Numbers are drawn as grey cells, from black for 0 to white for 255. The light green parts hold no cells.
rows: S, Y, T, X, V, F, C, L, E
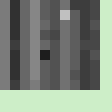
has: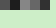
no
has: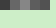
no

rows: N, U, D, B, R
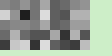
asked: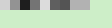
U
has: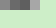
no
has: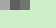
no
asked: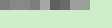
D
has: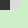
yes

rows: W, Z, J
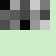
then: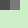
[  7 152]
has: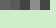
yes
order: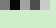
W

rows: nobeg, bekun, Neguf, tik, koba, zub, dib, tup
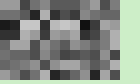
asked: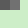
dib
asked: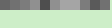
dib
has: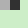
yes
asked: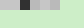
Neguf
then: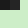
[198 198]
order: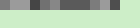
nobeg
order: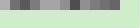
dib

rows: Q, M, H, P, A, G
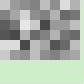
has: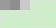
no
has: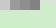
yes
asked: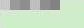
G

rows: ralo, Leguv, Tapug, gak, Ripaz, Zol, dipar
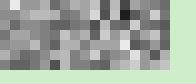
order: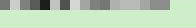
Leguv
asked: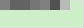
Tapug
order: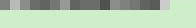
Tapug
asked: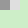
Zol
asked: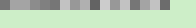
gak

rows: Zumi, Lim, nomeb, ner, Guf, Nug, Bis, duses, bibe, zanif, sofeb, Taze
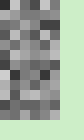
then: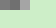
[112 134]
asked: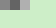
Guf
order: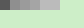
Nug
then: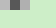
[187 155]
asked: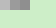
zanif
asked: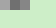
Taze
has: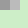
yes

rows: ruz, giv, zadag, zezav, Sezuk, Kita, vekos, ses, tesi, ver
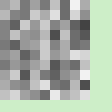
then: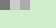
[223 109]
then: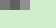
[161 242]
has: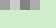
yes
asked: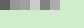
Sezuk

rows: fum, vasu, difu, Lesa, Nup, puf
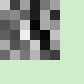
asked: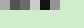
Nup
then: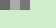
[181  83]
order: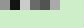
Nup

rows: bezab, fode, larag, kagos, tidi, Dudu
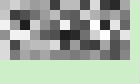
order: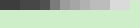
tidi
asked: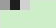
larag
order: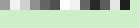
larag
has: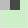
yes
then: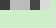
[61 41]
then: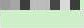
[ 41 166]

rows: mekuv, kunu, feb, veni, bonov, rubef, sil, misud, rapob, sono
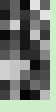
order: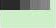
rubef
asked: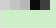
sil
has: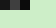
no
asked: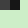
veni
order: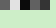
mekuv
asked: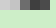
misud

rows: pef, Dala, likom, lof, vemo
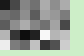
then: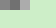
[142 172]
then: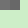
[142  92]

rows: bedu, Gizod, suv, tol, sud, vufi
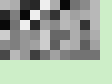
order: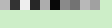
suv
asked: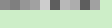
sud
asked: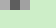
sud
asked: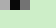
bedu
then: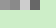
[103 173]
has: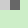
yes
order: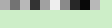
suv

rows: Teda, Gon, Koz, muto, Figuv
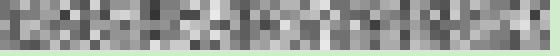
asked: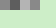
Figuv
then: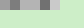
[223 113]
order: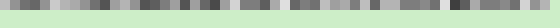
muto
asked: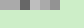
Figuv
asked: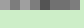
Koz

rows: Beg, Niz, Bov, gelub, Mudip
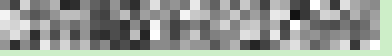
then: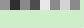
[189  97]
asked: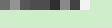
Bov
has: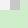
yes
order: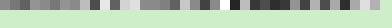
gelub
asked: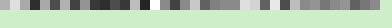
gelub
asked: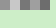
Niz
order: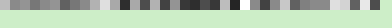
gelub

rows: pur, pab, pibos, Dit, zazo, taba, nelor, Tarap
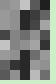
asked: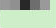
taba
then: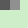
[ 40 186]
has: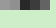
yes
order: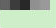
pab
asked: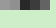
pab
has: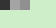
no
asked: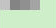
zazo

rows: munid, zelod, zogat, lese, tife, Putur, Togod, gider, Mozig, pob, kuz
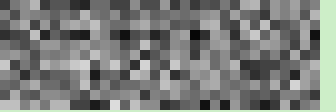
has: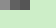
yes
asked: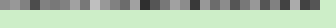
Putur
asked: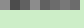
zelod
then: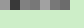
[129  97]

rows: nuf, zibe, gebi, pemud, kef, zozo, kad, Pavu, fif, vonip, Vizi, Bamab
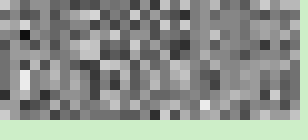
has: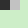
no
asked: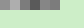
Vizi
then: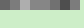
[134 134]
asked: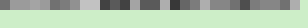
zozo
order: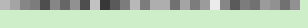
Pavu
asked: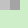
kad

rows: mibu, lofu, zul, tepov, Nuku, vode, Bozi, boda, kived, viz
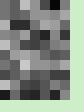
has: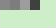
yes
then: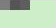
[64 64]
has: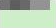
yes
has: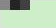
no
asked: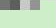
Bozi

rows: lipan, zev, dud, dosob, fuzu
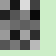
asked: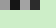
dosob
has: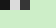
no

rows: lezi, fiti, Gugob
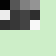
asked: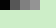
lezi
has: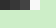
yes
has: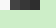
no
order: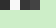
Gugob
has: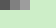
no
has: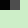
no
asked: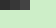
Gugob

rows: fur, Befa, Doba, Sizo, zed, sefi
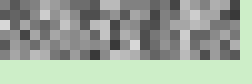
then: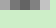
[156  88]
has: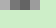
yes
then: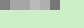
[119 138]
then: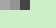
[129 109]
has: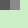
yes
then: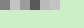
[ 69 147]
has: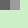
yes

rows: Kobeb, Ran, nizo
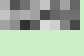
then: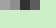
[218 207]
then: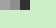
[ 92 218]
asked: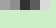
nizo
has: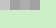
yes
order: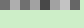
Ran
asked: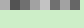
Kobeb

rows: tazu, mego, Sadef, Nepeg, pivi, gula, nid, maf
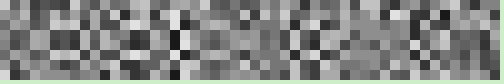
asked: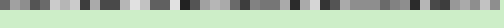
Sadef
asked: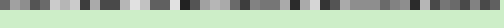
gula
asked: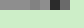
Nepeg
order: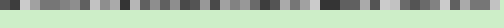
nid

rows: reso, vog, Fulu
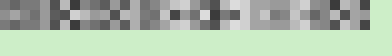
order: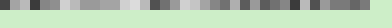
reso
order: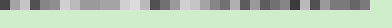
Fulu

